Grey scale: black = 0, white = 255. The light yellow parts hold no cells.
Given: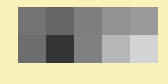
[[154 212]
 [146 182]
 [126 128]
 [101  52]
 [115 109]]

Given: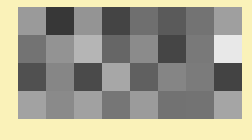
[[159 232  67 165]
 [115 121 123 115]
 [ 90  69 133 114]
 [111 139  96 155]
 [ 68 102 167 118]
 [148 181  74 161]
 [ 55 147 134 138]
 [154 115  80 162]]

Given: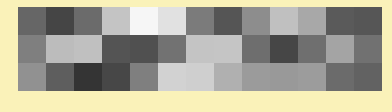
[[ 86 113  98]
 [ 90 164 107]
 [168 111 156]
 [192  70 153]
 [141 110 155]
 [ 85 197 176]
 [123 196 207]
 [225 114 210]
 [246  80 127]
 [196  84  71]
 [107 192  52]
 [ 69 188  94]
 [102 127 145]]

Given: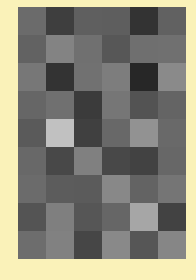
[[ 97 112 138 100 105 103 117  66 134]
 [ 51 111  39  83 146  66  99 166  86]
 [ 94  87 125 118 104  72 136 102 137]
 [ 95 112 113  59  64 128  91  86  70]
 [ 62 131  51 112 193  72  92 127 129]
 [107  98 119 102  90 104 107  84 109]]

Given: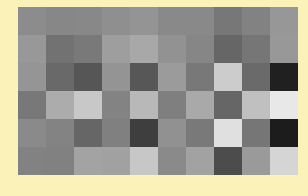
[[151 152  32 232  28 213]
 [130 118 106 192 118 154]
 [119 102 204 102 224  76]
 [137 134 120 169 121 162]
 [137 146 155 127 145 138]
 [148 168  87 184  62 199]
 [143 158 148 131 128 161]
 [136 121  86 200 102 163]
 [135 114 105 172 131 129]
 [140 152 149 120 138 130]]

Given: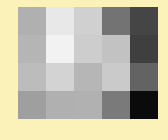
[[ 69  63  99  11]
 [115 194 202 122]
 [208 205 182 177]
 [232 242 211 176]
 [176 181 188 159]]

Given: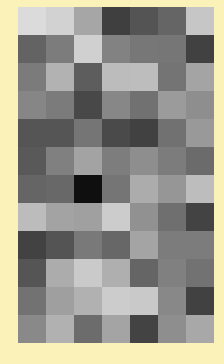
[[198  65 164 142 153 107 189  67 124 114  65 168]
 [101 118 116 155 113 124 150 111 124 128 136 142]
 [ 84 119 189 113  65 142 172 145 164 101 201  67]
 [ 63 130 188 135  74 125 117 204 103 175 204 164]
 [166 208  93  72 117 163  15 160 121 202 177 108]
 [210 124 178 123  85 128 104 163  84 172 159 177]
 [219  99 123 134  85  89 101 188  66  85 114 137]]

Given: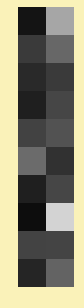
[[166 103  58  70  82  49  70 211  68  99]
 [ 20  58  41  31  66 107  31  13  67  37]]
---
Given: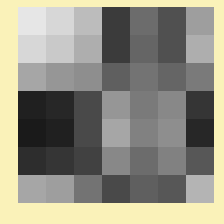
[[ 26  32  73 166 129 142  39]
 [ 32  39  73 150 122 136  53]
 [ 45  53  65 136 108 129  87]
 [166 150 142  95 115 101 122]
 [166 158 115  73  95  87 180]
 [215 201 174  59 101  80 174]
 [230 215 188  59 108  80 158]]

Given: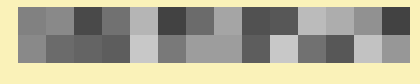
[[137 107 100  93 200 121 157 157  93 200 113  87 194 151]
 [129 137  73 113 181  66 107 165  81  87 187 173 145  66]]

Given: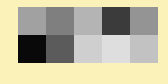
[[  9  91 207 222 194]
 [161 127 180  59 148]]

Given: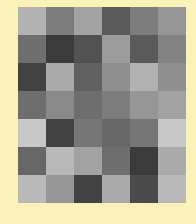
[[110  59  82 156  90 131]
 [200  66 118 103 118 200]
 [178 125 162  90 125 150]
 [110 137 110 125 150 162]
 [185 150  66 170  74 185]
 [ 66 170  97 143 178 143]
 [103 185 162 110  59 170]]

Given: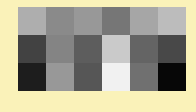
[[ 66 132  93 202 100  72]
 [174 138 152 118 166 188]
 [ 29 152  86 241 112   7]]

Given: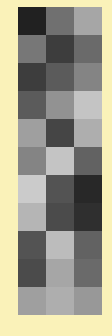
[[119  61 106]
 [159  69 174]
 [181  75  47]
 [203  83  40]
 [ 61  91 132]
 [ 33 112 166]
 [ 91 146 196]
 [ 75 166 106]
 [159 174 152]
 [ 83 188  98]
 [132 196  98]]

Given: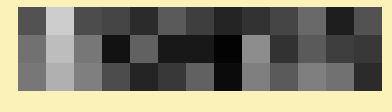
[[119 176 127  76  36  56  97  11 127  90 127 113  43]
 [113 189 119  18  97  24  24   3 141  50  90  62  56]
 [ 82 205  76  69  43  90  62  36  50  69 105  30  82]]
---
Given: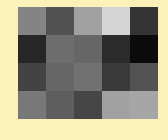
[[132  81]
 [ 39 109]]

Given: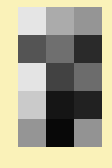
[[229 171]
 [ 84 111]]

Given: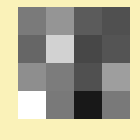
[[122 149]
 [102 210]]

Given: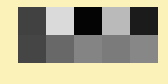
[[ 65 218]
 [ 69 104]]

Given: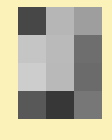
[[ 71 182]
 [197 186]]

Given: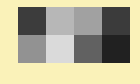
[[ 60 183]
 [146 218]]

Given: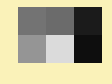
[[115 107]
 [149 219]]

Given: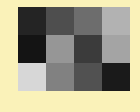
[[ 36  78]
 [ 20 150]]

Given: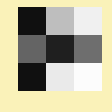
[[ 16 190]
 [100  31]]
